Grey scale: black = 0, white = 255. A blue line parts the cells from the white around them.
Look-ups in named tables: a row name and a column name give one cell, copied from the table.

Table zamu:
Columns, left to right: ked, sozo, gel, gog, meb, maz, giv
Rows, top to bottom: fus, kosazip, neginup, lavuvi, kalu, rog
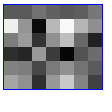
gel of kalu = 71
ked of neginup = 125
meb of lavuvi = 6
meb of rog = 201
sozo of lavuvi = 37
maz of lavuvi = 83
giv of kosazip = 143
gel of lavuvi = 153
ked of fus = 90
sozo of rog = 144

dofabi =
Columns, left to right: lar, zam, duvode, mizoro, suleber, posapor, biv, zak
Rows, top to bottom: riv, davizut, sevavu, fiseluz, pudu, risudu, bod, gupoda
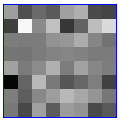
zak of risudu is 65
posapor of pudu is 162
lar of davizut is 64
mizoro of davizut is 192
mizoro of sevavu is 146
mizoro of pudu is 176

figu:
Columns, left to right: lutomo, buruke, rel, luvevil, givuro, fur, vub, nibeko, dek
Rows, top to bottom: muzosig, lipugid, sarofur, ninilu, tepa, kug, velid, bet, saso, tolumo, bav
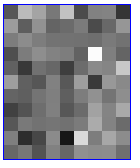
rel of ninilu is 142
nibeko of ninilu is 127
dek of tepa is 200
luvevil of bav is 129
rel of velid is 116
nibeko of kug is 152
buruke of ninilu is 124
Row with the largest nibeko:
tolumo

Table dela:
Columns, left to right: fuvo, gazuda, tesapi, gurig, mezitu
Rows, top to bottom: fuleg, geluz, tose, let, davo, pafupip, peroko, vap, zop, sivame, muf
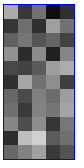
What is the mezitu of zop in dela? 120
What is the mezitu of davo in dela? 172
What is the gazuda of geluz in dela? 110
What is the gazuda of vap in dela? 58
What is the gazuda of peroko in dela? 74
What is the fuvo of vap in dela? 112
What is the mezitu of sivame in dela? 111
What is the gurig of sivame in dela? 91
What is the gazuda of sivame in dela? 190
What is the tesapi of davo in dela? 90
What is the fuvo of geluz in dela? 53
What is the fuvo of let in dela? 145

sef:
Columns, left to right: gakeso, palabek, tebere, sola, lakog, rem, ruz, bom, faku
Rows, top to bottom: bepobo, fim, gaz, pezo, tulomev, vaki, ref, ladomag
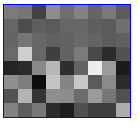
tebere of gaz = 103
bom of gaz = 92
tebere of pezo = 103
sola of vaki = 196
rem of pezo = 123
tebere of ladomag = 120

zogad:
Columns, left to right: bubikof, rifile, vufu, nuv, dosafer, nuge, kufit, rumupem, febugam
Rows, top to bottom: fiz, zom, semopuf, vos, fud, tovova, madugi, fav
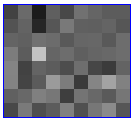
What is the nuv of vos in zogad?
101
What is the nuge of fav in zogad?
80
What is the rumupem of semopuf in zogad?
89
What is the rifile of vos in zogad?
92
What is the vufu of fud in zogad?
100
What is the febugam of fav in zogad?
86
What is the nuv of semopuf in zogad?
108
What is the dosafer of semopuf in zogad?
89
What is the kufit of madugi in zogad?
104
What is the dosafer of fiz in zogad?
72
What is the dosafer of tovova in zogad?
124
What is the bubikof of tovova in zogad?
131
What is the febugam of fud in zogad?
99
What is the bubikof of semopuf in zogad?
100
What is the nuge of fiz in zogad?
113
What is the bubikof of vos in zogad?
124
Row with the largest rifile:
fav

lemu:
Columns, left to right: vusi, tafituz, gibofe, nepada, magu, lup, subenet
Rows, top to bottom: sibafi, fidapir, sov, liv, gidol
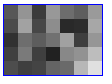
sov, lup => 62
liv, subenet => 189
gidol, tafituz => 63
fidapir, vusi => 75
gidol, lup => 183
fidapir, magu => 41
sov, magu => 161
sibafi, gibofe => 59
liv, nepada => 33
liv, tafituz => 122
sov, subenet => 150
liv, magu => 136
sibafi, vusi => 87
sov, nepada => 113

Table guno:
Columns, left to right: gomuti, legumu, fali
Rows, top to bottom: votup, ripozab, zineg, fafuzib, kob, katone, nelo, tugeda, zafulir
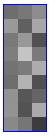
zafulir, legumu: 118
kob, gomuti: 115
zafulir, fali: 60
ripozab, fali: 167
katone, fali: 80
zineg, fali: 81
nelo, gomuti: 146
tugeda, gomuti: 147
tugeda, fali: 170
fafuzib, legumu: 196
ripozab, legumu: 96
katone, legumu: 179
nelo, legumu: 87
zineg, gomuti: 121
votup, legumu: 120

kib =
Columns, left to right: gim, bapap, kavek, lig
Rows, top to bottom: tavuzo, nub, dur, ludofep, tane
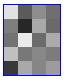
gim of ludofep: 192
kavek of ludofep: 136
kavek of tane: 134
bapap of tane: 169
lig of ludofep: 124
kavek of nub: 169
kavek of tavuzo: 142
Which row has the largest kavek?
nub

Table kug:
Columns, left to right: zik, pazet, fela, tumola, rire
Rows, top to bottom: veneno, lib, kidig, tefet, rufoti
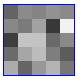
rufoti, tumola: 180
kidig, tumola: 106
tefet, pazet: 166
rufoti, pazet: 101
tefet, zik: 107
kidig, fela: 195
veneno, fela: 132
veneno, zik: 100
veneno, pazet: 139
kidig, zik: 62
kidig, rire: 138
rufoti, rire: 118
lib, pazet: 123
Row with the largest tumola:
rufoti

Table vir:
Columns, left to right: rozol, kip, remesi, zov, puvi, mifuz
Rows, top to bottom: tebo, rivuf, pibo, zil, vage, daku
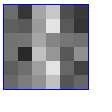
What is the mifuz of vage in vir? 66
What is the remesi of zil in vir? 192
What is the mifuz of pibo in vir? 113
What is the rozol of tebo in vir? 108
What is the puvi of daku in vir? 85
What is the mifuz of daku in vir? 102
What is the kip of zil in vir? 40
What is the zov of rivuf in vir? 228
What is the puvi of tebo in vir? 78
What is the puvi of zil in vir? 88
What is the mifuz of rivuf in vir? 52
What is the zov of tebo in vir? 199
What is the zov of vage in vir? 227
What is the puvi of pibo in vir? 118
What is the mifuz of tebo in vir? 57
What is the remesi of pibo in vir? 166
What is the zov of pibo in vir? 133
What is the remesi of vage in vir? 159
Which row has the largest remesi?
zil

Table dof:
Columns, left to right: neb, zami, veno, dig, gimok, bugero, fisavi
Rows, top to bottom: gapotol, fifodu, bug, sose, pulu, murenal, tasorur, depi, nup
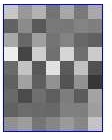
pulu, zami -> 195
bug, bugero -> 104
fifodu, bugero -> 131
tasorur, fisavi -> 163
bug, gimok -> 131
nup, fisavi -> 195
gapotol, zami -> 153
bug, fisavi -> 96
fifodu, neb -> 99
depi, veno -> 106
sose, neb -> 237
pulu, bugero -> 193
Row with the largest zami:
pulu

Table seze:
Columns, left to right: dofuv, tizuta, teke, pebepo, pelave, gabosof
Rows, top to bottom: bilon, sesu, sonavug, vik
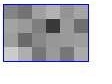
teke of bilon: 160
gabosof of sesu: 110
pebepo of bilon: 178
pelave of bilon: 149
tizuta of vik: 174
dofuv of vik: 204
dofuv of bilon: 133
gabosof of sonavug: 157
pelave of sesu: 154
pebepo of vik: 154
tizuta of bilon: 115
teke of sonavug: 136
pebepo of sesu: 57
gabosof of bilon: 165

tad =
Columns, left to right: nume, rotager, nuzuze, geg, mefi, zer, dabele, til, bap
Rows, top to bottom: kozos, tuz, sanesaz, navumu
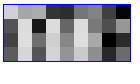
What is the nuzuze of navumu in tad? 84
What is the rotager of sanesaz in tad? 222
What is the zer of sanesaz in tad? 222
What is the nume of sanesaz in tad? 67
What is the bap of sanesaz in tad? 43
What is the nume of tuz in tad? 84
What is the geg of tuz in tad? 220
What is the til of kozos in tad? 64
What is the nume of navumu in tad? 92

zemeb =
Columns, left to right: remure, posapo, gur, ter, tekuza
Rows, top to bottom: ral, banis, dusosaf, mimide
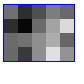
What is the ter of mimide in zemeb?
224
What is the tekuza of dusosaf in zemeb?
102
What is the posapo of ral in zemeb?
46
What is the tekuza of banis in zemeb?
218
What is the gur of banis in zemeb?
107
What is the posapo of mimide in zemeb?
57
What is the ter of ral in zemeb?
125
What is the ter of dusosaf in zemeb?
173
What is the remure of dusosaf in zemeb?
107
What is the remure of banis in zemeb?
46
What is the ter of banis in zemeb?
163
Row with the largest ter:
mimide

